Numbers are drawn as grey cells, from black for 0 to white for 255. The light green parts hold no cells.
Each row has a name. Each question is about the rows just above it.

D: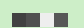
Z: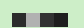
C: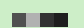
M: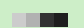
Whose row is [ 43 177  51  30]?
Z
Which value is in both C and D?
[80]
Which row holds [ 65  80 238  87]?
D

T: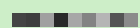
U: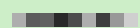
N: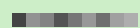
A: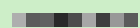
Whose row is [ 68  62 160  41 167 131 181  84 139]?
T
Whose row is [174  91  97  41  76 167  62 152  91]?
A
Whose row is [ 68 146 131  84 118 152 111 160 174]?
N
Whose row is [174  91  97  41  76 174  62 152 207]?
U

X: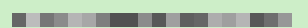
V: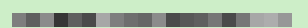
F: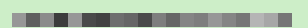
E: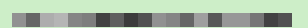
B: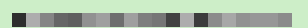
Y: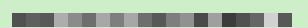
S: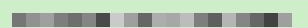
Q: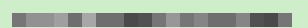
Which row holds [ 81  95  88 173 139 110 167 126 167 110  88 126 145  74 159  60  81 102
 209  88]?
Y
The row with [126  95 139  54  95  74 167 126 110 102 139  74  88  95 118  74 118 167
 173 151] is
V

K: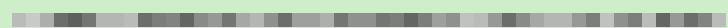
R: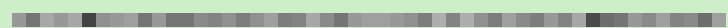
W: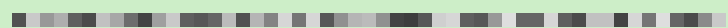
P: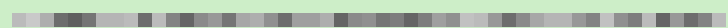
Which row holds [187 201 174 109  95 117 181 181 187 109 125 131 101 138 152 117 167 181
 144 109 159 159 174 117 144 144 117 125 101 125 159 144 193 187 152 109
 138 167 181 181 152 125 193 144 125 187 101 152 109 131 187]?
K
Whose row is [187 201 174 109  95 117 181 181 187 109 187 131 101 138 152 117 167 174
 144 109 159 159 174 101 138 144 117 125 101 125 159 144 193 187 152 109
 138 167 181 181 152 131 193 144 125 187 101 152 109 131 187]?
P
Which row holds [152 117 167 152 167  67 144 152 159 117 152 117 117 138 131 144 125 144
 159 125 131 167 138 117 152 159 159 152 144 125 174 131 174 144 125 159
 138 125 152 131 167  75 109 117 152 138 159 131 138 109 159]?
R
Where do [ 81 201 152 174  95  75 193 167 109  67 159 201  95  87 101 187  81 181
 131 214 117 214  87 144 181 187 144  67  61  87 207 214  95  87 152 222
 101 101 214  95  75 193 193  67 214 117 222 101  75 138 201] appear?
W

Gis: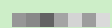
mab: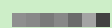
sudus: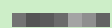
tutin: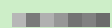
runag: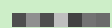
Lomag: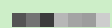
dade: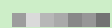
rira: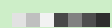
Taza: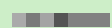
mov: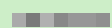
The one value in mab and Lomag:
[164]
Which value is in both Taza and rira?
[129]
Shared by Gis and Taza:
[164]
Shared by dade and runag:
[115]

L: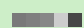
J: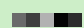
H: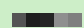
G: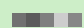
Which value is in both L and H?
[127]
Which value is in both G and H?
[127]
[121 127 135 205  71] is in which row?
L
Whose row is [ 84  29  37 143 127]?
H

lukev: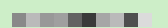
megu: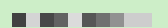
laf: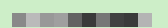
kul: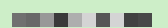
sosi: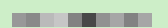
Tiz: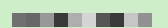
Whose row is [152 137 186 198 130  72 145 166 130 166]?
sosi
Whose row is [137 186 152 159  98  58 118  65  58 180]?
laf

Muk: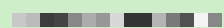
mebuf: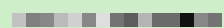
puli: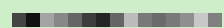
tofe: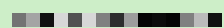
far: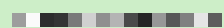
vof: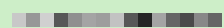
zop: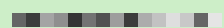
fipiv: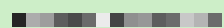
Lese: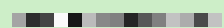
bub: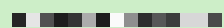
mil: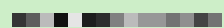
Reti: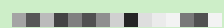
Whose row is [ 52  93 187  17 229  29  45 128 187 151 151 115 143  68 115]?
mil
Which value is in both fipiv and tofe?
[157]
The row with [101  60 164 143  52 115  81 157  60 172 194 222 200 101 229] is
zop
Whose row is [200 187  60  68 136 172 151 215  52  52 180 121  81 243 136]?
Muk

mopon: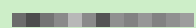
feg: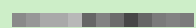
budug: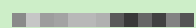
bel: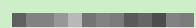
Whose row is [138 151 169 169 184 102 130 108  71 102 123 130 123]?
feg
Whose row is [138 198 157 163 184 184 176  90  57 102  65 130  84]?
budug

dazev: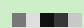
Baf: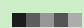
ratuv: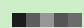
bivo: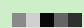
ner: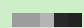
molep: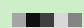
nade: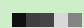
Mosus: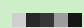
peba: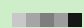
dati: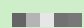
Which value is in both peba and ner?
[157]
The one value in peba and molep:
[165]
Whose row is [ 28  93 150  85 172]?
Baf
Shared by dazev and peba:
[200]

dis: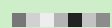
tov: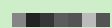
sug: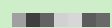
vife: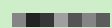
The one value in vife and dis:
[34]
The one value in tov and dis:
[34]
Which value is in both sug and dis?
[209]
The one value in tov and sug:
[92]
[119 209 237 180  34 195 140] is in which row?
dis

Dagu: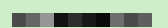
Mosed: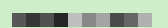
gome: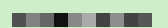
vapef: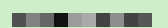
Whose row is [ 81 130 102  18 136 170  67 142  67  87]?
gome
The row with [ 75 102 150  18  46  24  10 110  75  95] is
Dagu

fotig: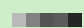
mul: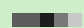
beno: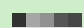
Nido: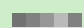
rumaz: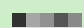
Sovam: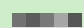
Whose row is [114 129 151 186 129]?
Nido
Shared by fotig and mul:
[92]
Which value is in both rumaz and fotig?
[85]
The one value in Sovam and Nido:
[114]
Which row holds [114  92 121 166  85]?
Sovam

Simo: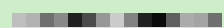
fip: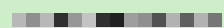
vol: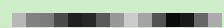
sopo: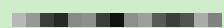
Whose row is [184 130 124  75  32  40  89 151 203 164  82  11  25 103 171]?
vol
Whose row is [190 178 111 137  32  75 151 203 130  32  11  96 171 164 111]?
Simo
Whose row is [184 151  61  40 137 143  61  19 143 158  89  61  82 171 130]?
sopo

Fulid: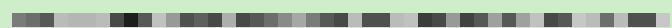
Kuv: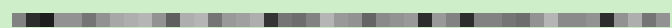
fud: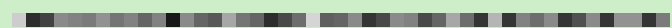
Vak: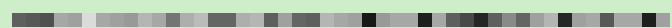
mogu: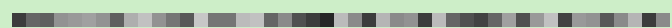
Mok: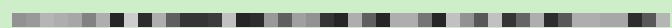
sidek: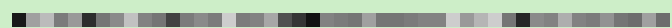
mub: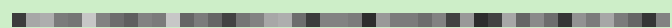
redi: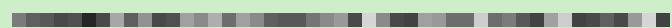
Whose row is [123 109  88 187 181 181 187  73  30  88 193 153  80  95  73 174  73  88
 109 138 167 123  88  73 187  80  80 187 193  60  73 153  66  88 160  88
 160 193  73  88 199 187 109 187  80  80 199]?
Fulid
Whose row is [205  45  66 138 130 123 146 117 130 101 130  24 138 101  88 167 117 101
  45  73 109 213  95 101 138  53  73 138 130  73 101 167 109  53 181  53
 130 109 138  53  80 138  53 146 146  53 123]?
fud
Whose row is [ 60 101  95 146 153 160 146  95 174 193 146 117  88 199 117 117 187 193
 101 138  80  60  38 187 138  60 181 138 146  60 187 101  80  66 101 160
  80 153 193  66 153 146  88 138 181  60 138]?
mogu

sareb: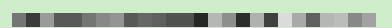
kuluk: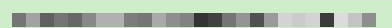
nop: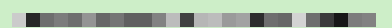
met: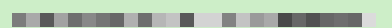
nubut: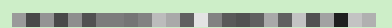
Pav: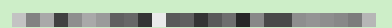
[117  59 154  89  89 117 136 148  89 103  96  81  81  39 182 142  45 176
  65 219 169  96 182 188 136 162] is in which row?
sareb
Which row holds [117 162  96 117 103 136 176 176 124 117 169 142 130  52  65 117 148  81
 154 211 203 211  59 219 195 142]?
kuluk

